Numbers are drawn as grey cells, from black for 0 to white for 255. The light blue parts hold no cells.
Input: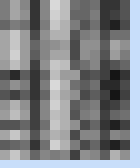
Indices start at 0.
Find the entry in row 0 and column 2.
134
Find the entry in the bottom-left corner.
165
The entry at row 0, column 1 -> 165
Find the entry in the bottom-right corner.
144
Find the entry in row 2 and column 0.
102
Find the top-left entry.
124
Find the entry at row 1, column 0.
124
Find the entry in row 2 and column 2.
112
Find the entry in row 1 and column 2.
144
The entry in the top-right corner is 84
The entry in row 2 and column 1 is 124

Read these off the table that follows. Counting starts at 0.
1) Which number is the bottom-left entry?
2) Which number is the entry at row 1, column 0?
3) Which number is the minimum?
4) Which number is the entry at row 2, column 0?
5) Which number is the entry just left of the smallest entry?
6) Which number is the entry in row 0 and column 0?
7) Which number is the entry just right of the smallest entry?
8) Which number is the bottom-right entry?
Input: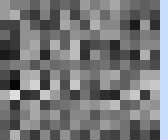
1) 95
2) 155
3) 6
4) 66
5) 46
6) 155
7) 176
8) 46

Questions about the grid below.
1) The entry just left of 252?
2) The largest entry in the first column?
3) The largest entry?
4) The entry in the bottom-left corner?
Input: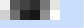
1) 144
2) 240
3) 252
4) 208

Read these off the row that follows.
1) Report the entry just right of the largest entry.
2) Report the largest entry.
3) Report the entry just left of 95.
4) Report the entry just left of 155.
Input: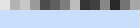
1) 179
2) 228
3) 76
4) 199

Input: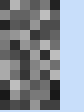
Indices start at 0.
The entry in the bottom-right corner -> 64
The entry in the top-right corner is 34
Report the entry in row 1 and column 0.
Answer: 140
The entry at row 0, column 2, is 121
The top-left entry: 53
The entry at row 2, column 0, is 34
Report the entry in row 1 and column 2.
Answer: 99
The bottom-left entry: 53

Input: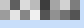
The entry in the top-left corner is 199
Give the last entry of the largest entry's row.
84
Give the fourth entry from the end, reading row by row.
84
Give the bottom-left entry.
156
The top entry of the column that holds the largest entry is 187

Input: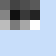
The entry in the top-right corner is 89
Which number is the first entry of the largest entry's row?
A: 188
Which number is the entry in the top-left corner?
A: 100
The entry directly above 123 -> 16
